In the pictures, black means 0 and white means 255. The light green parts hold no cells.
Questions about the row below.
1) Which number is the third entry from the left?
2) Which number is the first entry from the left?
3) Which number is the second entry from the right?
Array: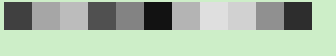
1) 188
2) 64
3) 144

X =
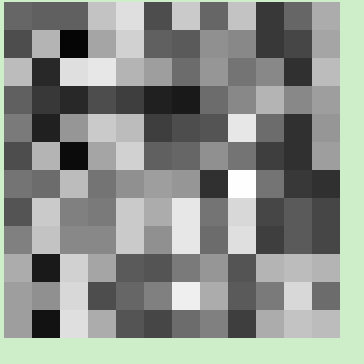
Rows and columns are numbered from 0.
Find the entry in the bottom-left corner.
158
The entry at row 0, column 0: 102
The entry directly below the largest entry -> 216
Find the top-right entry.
172
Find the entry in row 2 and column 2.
223
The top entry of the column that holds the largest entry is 195
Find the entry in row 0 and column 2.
96
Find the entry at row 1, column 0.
77
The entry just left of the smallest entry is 180
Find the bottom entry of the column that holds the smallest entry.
223
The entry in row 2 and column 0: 188
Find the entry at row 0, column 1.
96
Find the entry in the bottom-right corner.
188
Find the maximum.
254
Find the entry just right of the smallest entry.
165
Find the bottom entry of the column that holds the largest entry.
62
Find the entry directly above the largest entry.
116
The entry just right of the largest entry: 116

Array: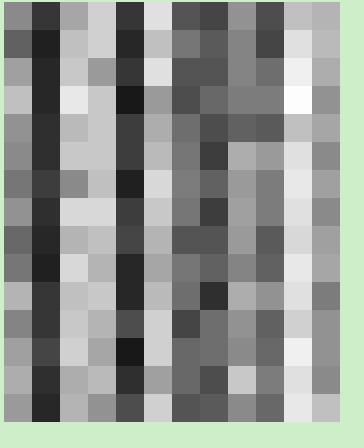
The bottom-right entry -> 192
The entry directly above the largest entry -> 240
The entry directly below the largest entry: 192
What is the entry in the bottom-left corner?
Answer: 154
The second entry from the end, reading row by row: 232
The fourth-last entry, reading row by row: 138
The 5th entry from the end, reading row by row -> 90
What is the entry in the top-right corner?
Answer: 180
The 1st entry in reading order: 138
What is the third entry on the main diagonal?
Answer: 200
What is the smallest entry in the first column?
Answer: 97
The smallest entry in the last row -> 39
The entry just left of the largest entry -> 124
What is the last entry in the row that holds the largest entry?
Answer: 146
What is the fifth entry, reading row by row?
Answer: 54
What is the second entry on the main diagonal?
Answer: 32
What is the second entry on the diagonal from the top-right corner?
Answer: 224
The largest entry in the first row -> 224
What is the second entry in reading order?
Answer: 54

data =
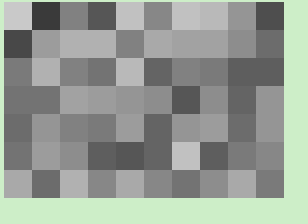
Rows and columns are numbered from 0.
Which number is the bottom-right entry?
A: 122
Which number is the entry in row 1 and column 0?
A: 72
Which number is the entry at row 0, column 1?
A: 58
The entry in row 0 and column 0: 201
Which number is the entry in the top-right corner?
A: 78
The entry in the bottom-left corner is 169
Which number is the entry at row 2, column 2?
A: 129
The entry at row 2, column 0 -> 122
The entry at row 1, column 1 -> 156
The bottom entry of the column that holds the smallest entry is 108

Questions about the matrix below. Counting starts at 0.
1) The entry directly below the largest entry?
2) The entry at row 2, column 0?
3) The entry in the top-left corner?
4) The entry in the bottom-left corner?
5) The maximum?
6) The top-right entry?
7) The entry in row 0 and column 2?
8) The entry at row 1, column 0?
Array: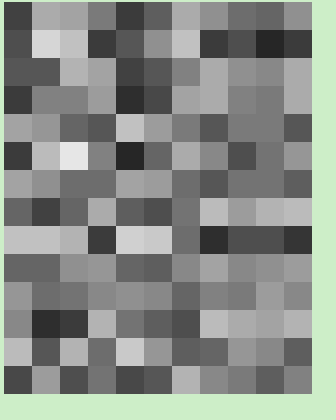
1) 109
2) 86
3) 65
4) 72
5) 230
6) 144
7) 163
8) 78

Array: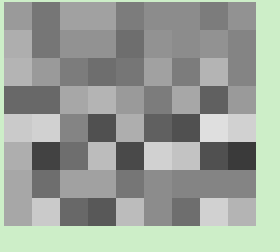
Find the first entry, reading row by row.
154
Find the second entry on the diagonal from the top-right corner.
146
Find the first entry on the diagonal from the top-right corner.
146
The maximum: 223
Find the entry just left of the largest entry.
80
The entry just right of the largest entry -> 209
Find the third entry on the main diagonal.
124
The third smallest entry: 73
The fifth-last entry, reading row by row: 188
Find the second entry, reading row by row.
118
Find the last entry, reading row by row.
180
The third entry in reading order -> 161
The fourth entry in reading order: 161
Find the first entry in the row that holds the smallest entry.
174
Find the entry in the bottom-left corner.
167
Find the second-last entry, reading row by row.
209
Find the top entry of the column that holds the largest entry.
124
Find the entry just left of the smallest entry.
80
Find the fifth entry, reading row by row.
124

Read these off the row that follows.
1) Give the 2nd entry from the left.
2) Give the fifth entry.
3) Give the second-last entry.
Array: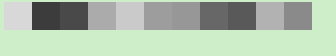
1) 60
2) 202
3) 178

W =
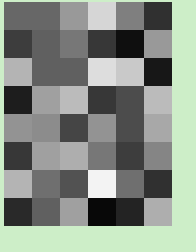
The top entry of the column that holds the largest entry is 214
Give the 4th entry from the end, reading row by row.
160
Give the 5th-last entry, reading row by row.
96
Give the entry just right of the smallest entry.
35
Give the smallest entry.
8
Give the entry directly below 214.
55
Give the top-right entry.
48
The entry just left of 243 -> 82
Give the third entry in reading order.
153
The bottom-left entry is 41
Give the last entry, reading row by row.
174
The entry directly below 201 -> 76
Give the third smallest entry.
23
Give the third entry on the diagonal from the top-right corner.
221

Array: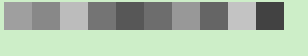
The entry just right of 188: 116
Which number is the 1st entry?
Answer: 159
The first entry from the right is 66

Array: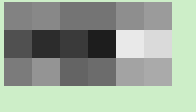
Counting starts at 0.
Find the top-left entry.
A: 130
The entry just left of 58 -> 44
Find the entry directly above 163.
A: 233
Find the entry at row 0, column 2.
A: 116
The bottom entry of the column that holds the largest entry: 163

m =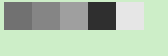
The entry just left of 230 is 47
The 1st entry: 113
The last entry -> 230
